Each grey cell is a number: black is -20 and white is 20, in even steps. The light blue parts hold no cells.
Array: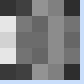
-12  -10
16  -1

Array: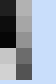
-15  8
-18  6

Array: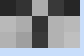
-14  -12
9  7

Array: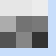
16  16
7  -2

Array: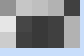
3  11
16  -9

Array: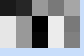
-16  -14
16  4
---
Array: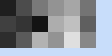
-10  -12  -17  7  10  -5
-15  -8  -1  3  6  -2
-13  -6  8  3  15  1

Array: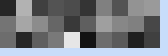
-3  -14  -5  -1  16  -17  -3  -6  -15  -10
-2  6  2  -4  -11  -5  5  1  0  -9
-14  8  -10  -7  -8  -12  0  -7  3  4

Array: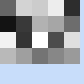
18  -12  20  -8  15
-17  -11  8  6  -3
9  5  -2  1  4
-4  13  12  17  -13

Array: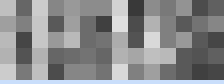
9  -9  11  4  9  -3  -2  7  -7  14  0  4  -6  -9
8  -7  8  -4  -3  -2  -4  8  6  10  9  -6  -7  -5
10  -4  12  1  4  2  2  13  -11  2  -1  3  -8  -5
12  -1  10  -8  1  1  -2  14  0  5  -3  -6  -10  -9
5  0  11  -6  5  -3  -10  15  -8  8  0  -6  -2  1

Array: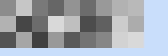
8  -9  -3  14  10  -8  -5  12  7
-7  6  -10  4  -6  -2  1  13  14
2  11  -1  -4  3  -3  4  8  9

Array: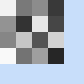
3  -12  16  -9
19  -2  5  -14
18  -1  2  -11
1  11  -7  13

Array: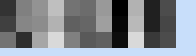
-2  -13  6  14  0  -6  -5  -18  14  -11  -8
-12  0  3  10  -2  -3  4  -20  8  -15  -8
-10  1  2  8  -5  -4  5  -19  9  -15  -9

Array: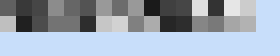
10  -15  -8  -2  -2  -13  11  13  0  7  -14  -13  1  -1  6  8
-5  -11  -9  2  -4  -7  4  -3  4  -16  -10  -9  15  -12  16  12

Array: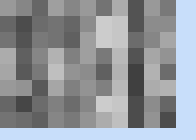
-4  -9  -3  0  -3  1  12  11  -8  2  -4
-4  -8  -3  -2  -4  2  12  11  -7  2  2
-2  -7  -1  -2  -5  5  12  11  -3  1  6
6  -6  -1  10  3  2  -5  8  -10  8  -3
7  -5  1  8  0  5  -1  9  -7  6  3
-2  -3  -5  1  -1  3  7  10  -8  3  -8
4  1  -4  5  1  4  -2  7  -7  4  -1
4  3  -6  6  0  3  0  9  -10  7  8
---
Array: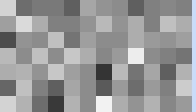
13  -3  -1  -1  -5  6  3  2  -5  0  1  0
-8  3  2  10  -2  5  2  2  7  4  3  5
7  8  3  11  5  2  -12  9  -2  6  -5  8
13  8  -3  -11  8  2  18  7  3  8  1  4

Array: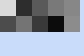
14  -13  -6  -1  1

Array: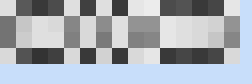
15  -6  -11  -8  15  -10  15  -11  16  17  -8  -7  -11  -9  16
-2  12  15  15  0  14  -1  15  0  1  16  15  14  11  1

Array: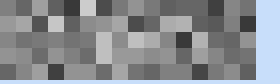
0  -4  5  -5  -11  12  -8  -1  3  -1  -5  -4  -4  -10  1  -2
1  -2  -1  0  -2  -1  10  2  10  7  1  -11  8  -3  -4  3
-4  1  5  -10  3  3  -3  6  -2  -4  0  0  -9  -1  2  -5

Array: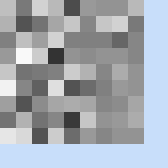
10  -1  13  9  -8  4  3  3  9
0  10  5  13  0  0  0  -4  1
11  -2  -1  0  12  8  1  7  3
5  -7  2  6  7  6  1  2  6
16  14  -7  12  -3  4  1  3  3

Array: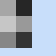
6  -14
1  -12
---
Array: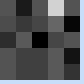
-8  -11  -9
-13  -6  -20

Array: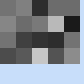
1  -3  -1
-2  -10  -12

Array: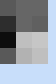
-13  -4  -5
-18  10  11

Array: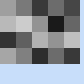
9  12  3
-12  -5  8

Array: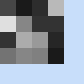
15  1  -12
-12  7  4

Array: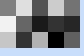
18  -4  -16
11  -12  8

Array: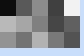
9  6  0
3  -2  8
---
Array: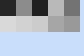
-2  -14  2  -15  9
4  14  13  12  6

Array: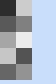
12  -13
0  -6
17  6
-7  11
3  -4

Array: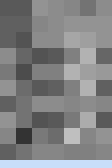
2  -6  -6  3  2  1  -2
3  -5  -5  1  2  3  3
3  -5  -7  2  2  6  5
-4  2  -4  -7  -6  0  8
4  -1  -8  0  0  8  5
-5  3  -3  -6  -5  0  8
1  -5  -2  2  2  1  2
-6  3  -2  -7  -6  -1  7
3  1  -12  -1  -3  10  1
1  -5  -2  1  1  0  0

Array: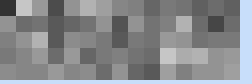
-5  -12  11  4  -8  3  8  5  1  0  -4  -1  -2  -5  -3
-3  3  -3  -2  -6  -4  -2  3  -7  3  -2  0  8  -3  -9
-1  0  3  8  -6  2  1  -1  -6  -1  -2  4  3  -2  -1
4  -1  1  4  -3  4  -4  -1  0  -2  -3  11  7  8  3
5  2  1  1  4  1  2  -3  3  -4  -6  5  0  3  3

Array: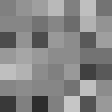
-2  0  3  5  9  0  10
3  1  1  -2  1  -3  8
5  -8  3  -8  4  2  -6
-2  4  6  4  2  2  -2
-6  10  8  2  0  4  -10
2  1  2  1  1  -2  10
4  -11  0  -13  0  11  -7

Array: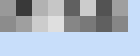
5  4  -11  8  11  -5  12  -7
1  2  5  12  15  1  -1  -5
